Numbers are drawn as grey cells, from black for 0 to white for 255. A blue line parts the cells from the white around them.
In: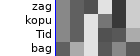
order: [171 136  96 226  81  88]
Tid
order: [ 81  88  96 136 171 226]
Tid
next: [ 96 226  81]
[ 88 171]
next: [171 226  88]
[136  88]
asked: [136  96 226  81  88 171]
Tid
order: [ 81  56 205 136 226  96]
zag

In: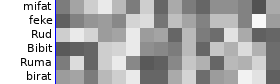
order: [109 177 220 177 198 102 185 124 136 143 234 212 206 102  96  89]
Bibit
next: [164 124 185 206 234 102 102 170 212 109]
[156 164]
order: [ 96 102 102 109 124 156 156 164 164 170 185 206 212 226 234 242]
birat
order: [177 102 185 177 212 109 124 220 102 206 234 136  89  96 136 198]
Ruma
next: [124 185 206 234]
[102 102]

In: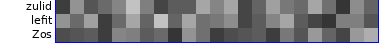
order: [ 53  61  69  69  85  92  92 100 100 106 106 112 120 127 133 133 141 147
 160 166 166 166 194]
zulid
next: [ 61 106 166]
[100 194]
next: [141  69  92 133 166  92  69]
[ 53 127]
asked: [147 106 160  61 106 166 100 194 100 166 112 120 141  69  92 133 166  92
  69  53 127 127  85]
lefit

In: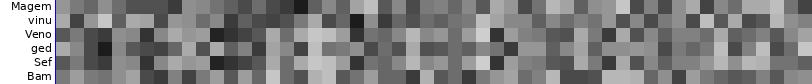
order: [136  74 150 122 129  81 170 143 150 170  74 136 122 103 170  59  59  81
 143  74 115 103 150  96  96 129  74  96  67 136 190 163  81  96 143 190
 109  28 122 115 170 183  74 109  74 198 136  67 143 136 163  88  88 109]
vinu
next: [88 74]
[ 67 103]
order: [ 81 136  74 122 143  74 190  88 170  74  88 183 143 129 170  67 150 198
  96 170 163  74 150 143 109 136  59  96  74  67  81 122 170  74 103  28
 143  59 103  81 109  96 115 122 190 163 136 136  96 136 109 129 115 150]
vinu
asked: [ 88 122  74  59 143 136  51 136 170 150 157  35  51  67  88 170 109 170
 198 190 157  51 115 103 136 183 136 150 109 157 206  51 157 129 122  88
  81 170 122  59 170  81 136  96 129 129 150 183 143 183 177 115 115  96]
Sef

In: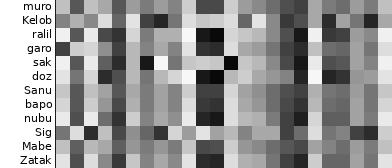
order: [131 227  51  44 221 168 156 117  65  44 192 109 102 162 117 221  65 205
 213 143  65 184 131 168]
garo
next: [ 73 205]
[156 137]
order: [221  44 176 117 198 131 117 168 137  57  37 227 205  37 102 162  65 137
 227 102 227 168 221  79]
Zatak
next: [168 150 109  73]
[ 51 184]
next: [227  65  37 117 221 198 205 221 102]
[227 137]
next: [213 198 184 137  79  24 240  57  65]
[156 137]
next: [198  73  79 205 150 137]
[109  87]

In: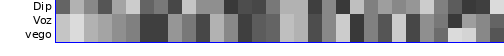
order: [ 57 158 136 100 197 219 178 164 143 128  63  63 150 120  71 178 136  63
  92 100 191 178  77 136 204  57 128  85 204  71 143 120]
Voz
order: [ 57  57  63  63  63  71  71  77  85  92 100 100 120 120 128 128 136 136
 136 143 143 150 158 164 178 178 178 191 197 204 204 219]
Voz

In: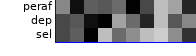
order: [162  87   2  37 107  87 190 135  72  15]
dep
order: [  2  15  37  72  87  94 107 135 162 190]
peraf
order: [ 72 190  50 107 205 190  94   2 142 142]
sel
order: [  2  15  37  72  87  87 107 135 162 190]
dep
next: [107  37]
[190  87]

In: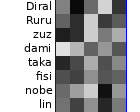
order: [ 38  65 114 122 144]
lin
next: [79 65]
[144  85]
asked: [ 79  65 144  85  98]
fisi
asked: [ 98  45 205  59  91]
Ruru
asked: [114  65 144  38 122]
lin
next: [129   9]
[106 211]

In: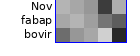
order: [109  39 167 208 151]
bovir
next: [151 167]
[208  39]
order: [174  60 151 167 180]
Nov
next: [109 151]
[167 208]
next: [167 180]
[159 117]
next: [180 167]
[151  60]
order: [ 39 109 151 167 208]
bovir

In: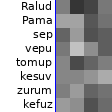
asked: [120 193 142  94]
vepu
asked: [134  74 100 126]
tomup

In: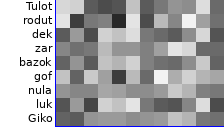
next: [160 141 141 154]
[201 180]
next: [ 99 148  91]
[194 180]
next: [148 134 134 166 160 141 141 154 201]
[180 128]
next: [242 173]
[209 180]
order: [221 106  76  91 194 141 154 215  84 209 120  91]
dek
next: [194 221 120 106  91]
[141 215]

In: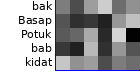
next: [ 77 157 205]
[109 145]
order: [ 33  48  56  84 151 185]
bab
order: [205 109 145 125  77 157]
bak

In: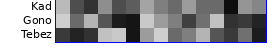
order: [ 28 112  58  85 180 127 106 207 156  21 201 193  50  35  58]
Tebez
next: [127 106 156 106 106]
[ 14 149]
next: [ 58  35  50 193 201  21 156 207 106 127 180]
[85 58]
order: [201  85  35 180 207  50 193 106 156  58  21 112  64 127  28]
Gono

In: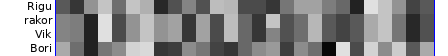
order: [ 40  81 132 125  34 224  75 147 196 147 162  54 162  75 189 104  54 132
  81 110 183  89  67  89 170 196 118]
Vik
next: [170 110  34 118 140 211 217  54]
[ 61 140]
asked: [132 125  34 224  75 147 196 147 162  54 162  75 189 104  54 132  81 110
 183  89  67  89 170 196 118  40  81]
Vik
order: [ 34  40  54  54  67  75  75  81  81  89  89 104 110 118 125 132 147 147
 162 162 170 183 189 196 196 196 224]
rakor
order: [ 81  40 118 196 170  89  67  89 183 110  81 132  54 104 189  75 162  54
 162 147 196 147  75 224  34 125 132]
Vik
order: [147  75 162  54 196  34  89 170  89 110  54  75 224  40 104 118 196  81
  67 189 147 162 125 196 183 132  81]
rakor
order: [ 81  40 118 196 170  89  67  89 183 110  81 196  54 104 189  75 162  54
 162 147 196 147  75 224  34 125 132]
rakor

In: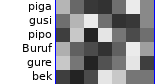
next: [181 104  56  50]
[111 235]
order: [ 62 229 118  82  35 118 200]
gure
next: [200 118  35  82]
[118 229]
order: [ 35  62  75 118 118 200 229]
bek
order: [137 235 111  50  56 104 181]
piga

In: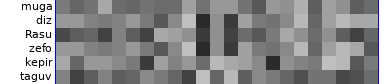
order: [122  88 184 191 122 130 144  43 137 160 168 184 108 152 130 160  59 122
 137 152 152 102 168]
kepir
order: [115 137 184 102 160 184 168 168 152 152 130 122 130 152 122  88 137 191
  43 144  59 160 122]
diz
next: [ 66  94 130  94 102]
[137 122]
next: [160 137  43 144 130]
[122 191]

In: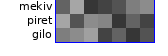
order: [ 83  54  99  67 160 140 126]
gilo
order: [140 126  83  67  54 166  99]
mekiv

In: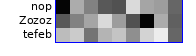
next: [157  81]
[  5 172]
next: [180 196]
[143 211]
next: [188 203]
[116 180]
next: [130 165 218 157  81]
[  5 172]
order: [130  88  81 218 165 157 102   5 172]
nop

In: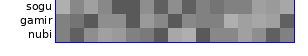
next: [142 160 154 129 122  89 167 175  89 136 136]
[160 142]
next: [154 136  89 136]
[129 129]
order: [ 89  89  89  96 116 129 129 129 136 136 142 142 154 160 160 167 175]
gamir
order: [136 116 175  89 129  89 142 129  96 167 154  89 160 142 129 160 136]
gamir
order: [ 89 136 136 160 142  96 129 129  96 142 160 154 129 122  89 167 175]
nubi
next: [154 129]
[122  89]
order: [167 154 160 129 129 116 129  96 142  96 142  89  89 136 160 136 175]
sogu

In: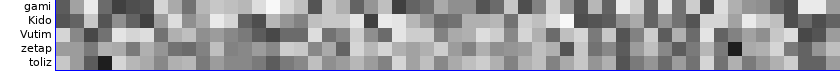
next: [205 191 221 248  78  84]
[ 92 143]
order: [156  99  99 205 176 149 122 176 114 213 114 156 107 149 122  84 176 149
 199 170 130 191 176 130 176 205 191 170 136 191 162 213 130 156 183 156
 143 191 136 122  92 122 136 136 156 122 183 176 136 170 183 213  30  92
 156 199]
toliz
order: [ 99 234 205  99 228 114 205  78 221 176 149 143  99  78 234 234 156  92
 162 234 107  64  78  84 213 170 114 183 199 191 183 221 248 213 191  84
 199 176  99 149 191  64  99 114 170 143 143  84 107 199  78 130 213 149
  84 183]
gami
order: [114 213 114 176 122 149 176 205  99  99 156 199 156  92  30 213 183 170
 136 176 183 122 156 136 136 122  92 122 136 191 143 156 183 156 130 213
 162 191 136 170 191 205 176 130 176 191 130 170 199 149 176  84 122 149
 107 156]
toliz
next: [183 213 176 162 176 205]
[156 130]

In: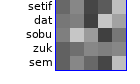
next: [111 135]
[127 135]
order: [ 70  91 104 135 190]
setif
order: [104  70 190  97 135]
sem
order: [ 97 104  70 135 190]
sem
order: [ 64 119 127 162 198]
dat
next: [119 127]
[ 64 198]
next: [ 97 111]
[135 127]

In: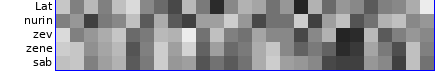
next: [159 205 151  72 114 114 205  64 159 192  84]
[114 178]
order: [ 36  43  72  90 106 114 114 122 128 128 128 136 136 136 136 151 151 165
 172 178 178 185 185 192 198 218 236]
zev
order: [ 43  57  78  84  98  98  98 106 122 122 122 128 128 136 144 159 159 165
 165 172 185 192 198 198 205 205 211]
zene
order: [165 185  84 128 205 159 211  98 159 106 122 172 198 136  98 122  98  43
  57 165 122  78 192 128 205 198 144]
zene
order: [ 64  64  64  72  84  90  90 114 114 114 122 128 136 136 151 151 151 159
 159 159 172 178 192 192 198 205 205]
sab
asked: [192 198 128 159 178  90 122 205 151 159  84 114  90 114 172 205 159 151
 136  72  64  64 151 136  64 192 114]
sab
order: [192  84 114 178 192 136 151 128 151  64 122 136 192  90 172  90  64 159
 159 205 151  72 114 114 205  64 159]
nurin

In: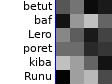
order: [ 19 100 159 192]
kiba
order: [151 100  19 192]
baf
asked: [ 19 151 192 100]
baf
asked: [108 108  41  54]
poret
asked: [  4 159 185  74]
Runu
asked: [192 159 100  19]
kiba

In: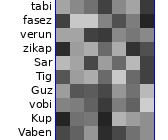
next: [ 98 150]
[44 72]
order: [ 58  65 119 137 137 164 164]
verun
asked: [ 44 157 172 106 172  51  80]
zikap

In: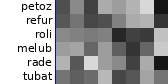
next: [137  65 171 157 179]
[216  22]
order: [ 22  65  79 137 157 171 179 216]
petoz

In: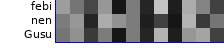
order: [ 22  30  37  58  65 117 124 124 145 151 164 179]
Gusu
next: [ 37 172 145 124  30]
[65 22]

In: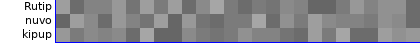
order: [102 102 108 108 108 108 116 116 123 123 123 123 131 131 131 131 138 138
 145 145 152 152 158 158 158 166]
Rutip
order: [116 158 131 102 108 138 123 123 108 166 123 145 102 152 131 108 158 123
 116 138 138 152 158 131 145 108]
nuvo
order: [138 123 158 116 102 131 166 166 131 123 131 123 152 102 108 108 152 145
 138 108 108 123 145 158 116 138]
kipup
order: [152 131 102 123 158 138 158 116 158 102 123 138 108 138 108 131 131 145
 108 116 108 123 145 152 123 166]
nuvo
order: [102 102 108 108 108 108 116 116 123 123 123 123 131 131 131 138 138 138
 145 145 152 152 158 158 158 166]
nuvo

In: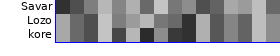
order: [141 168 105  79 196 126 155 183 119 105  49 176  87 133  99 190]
Lozo
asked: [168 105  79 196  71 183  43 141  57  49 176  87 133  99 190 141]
kore
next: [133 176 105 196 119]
[141  79]
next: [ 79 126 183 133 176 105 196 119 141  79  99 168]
[155 190]

